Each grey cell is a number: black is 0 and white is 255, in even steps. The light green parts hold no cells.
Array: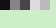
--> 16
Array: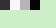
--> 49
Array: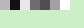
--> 185
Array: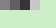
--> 129
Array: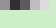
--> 146
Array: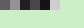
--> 94
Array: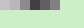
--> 195
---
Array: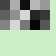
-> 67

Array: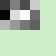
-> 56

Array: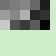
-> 115

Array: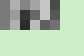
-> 122

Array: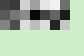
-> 66

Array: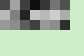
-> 72

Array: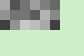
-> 169
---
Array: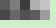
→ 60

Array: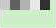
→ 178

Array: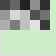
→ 34

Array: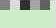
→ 48

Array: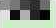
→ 67

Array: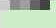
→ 159

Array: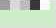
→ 188
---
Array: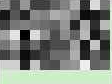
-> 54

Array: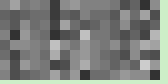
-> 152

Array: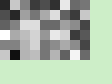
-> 69

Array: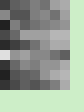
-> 182

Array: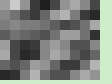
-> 179
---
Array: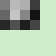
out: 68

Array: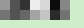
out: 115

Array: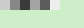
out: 238

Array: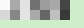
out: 57

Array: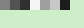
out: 28

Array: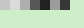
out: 55

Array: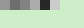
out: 203

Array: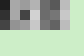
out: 188

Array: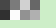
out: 176

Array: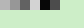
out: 76
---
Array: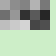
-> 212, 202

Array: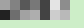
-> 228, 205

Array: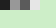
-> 230, 152

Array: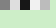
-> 241, 222

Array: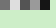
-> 222, 154

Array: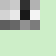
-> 244, 232

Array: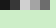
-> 208, 164

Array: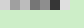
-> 223, 211

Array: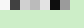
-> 247, 227

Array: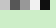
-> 241, 197
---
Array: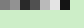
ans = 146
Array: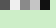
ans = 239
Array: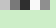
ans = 121
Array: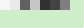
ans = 234
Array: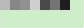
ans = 134
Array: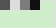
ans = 221
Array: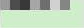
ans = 77
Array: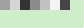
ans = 213
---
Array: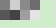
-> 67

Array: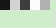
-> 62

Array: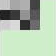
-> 217

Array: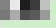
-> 79

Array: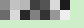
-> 51

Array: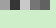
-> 201

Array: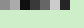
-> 102

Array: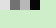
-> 114

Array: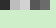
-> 210
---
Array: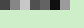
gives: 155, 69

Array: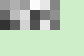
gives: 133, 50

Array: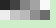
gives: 249, 237

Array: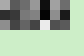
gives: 109, 142

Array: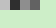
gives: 98, 192

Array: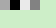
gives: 130, 169

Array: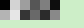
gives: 14, 180

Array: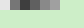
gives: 160, 230

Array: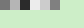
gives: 128, 118

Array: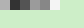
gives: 244, 178
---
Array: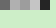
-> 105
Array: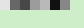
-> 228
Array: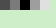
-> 76
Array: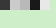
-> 55
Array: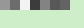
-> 151
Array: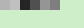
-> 180
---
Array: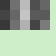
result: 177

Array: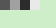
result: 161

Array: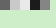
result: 233

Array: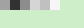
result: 213

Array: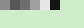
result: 159

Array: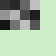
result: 115

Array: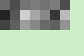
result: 105
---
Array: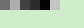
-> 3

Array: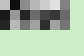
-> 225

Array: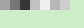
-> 183

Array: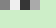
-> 54

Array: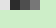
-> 78

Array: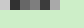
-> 60
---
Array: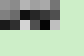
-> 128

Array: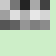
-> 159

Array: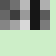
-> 103

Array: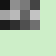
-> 164

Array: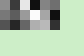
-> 120

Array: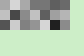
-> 193

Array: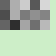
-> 77

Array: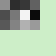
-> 77
